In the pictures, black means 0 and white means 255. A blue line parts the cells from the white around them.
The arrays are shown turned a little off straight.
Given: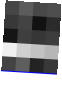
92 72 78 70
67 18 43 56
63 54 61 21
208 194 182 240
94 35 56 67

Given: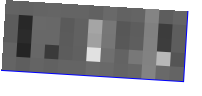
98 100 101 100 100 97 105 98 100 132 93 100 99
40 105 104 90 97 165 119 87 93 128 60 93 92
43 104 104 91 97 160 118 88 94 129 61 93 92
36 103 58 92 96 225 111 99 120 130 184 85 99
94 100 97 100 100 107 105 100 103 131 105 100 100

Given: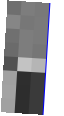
125 121 111
119 122 134
125 122 112
125 118 107
195 181 81
46 58 161
45 58 163
46 58 161

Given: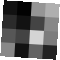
2 149 175 18
18 68 136 43
67 212 124 87
18 98 35 136

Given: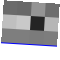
104 148 109 107
201 36 182 191
126 123 125 126

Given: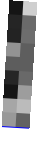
207 21
106 37
109 35
94 147
94 93
105 38
157 21
187 166
98 153

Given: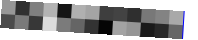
48 127 179 21 176 164 62 67 47 120 131 169 151
122 55 220 123 101 51 5 163 149 26 40 102 75

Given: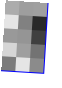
158 160 172
129 41 229
149 63 153
159 115 214
229 139 123

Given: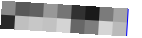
88 96 152 117 49 26 123 164 138
191 199 194 212 103 125 213 186 41
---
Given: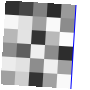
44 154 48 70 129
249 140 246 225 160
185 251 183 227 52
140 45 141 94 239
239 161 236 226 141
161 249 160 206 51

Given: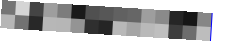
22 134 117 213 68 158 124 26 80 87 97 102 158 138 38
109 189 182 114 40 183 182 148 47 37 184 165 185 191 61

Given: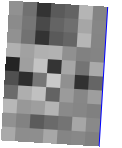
181 132 145 113 51 90 99
166 134 139 118 73 100 111
182 133 145 114 51 90 101
129 132 177 161 176 178 144
116 170 36 159 195 52 166
49 101 80 45 118 201 144
135 158 107 174 192 99 155
134 128 183 152 158 180 138
166 137 145 130 91 106 116
136 128 169 141 142 167 133

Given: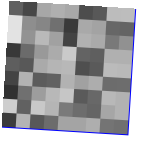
188 189 96 71 167 175 168 77 88
103 100 226 142 134 112 58 169 163
121 145 227 147 185 161 67 177 170
176 176 56 107 153 171 202 99 95
187 185 94 88 170 181 184 79 90
108 109 68 179 92 97 178 161 173
184 178 49 112 157 184 198 90 104
166 178 206 97 200 181 122 109 101
116 112 60 180 88 108 164 164 174

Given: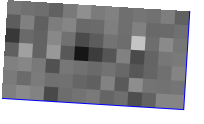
126 97 119 113 110 97 121 143 123 129 111 117 113
106 112 93 128 96 125 133 105 107 127 111 129 105
138 118 56 106 99 136 113 75 92 115 109 196 110
119 122 96 160 99 152 88 22 60 85 129 74 100
112 132 128 134 121 81 119 113 106 114 104 87 101
114 117 122 107 123 112 113 102 96 130 90 141 116
133 133 127 138 130 73 109 115 121 101 110 78 98

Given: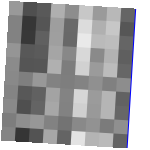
184 101 153 79 89 175 141 199 154
199 86 130 54 85 158 105 220 176
189 101 130 56 96 159 104 233 186
178 95 149 88 91 165 136 216 138
188 102 139 85 86 176 125 209 155
128 141 137 127 152 130 126 131 144
181 98 132 88 97 163 131 214 155
181 103 138 79 100 167 130 208 153
123 143 125 142 151 130 115 137 146
186 99 132 53 83 167 100 227 180

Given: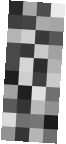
78 234 41 167
170 165 64 68
57 87 180 207
201 161 73 56
45 179 73 214
64 202 31 206
224 112 161 31
184 144 90 53
118 27 218 112
181 110 146 53

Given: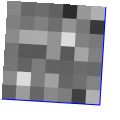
151 176 134 104 109 97 44
120 57 128 116 129 110 147
129 121 139 170 172 147 219
165 128 116 89 88 147 89
108 105 119 100 125 99 98
112 131 140 219 125 161 102
64 176 98 156 102 137 125
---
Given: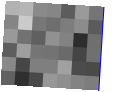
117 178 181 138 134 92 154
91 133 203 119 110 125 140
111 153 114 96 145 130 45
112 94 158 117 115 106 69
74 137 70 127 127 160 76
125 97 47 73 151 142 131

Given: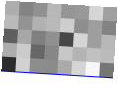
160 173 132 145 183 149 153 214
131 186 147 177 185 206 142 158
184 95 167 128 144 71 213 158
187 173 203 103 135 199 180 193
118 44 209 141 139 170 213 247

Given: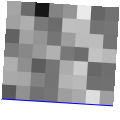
114 165 106 22 132 149 234 102
118 161 174 120 108 191 189 115
116 98 162 148 117 158 187 188
184 124 136 153 177 120 109 195
111 174 143 93 117 172 204 104
113 169 166 130 116 180 185 112
159 90 145 113 118 158 170 221

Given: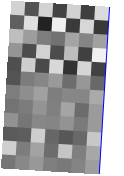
219 210 82 210 67 209 63
57 95 223 34 239 58 215
161 190 157 125 114 164 133
240 149 76 210 76 189 64
66 79 206 74 216 51 213
104 84 124 134 153 109 151
170 125 142 160 126 135 134
155 115 124 148 128 164 108
154 146 118 135 133 147 122
199 90 93 206 103 87 105
167 207 125 163 109 197 127
158 118 136 152 127 121 132

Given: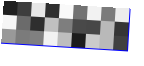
236 32 61 231 47 249 114 242 123
53 246 107 46 192 126 73 71 185
64 153 123 128 242 190 28 203 185

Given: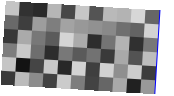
102 196 50 42 182 72 199 84 185 179 215
211 105 62 157 126 163 152 145 137 111 99
119 56 170 120 91 213 171 45 116 179 48
189 125 201 110 45 120 90 114 58 169 83
61 197 19 69 200 40 211 63 209 143 204
153 57 187 140 65 203 125 67 102 169 33

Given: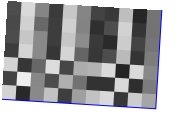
116 77 217 133 59 199 133 67 57 190 38
115 73 209 104 62 208 131 47 77 210 53
118 76 198 137 61 198 140 58 42 204 68
125 61 213 137 54 213 101 55 77 186 52
136 211 54 103 221 70 173 179 218 37 217
124 67 238 135 76 175 114 50 50 217 46
165 211 41 137 194 62 159 194 217 56 204
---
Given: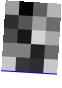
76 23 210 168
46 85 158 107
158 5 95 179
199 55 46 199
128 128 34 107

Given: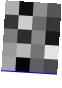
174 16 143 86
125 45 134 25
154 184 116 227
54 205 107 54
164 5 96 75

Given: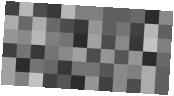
161 127 194 65 86 44 149 65 137 77 172 96
149 137 183 127 116 44 161 77 137 56 194 127
172 105 172 105 77 56 149 96 116 65 183 96
161 44 116 105 56 116 116 86 137 127 172 96
65 183 77 56 183 127 127 96 96 105 44 137
65 116 56 116 137 161 77 149 86 149 44 105

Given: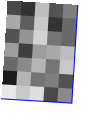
231 201 221 73 138
83 148 210 117 106
169 94 201 51 106
73 51 190 83 127
106 138 180 117 201
157 61 157 169 190
28 180 117 127 83

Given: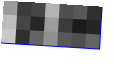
200 47 100 144 88 79 100
156 59 70 179 79 88 47
189 70 38 156 59 28 38

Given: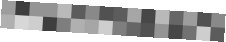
176 215 206 62 126 176 166 206 126 102 81 148 71 114 206 92
157 62 148 148 185 92 137 81 92 166 71 185 102 157 81 137

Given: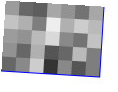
103 137 205 51 137 85 126
156 146 186 217 137 115 195
146 103 176 85 103 186 126
195 176 126 238 176 205 186
156 103 94 167 146 115 167
